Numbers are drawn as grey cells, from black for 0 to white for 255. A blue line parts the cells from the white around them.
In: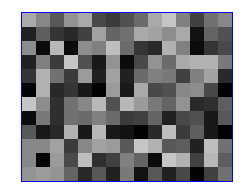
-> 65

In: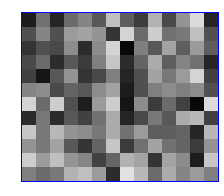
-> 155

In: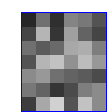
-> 194

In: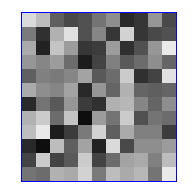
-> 116

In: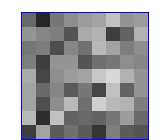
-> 91

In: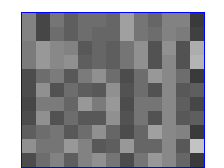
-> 102

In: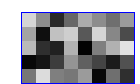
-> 111

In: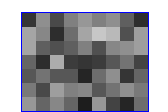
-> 37
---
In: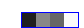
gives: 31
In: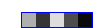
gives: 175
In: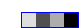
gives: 222
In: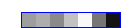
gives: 158
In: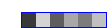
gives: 57
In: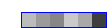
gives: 188
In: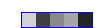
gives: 210
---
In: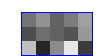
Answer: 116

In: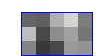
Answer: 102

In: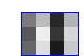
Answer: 123

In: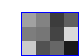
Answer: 161

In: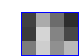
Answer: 65

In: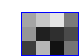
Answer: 165

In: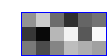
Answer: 147
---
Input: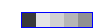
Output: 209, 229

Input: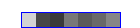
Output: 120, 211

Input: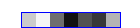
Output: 18, 245

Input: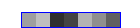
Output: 67, 191

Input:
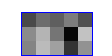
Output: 117, 194

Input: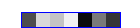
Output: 242, 242

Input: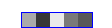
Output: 234, 234
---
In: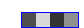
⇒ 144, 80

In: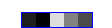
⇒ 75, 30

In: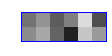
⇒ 79, 140

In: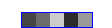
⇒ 154, 70

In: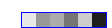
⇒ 31, 232

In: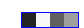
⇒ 158, 36

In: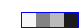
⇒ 28, 246

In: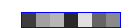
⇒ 138, 62

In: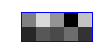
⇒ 195, 39

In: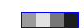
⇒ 30, 155
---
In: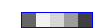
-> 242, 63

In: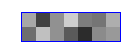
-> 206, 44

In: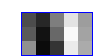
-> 249, 11

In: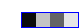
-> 230, 11

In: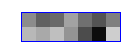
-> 206, 13

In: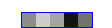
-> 205, 20

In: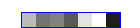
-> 255, 30

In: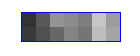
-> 198, 51
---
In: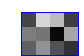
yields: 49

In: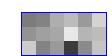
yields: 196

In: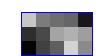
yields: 139

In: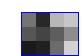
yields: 210

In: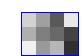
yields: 48

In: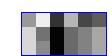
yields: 167

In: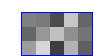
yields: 95
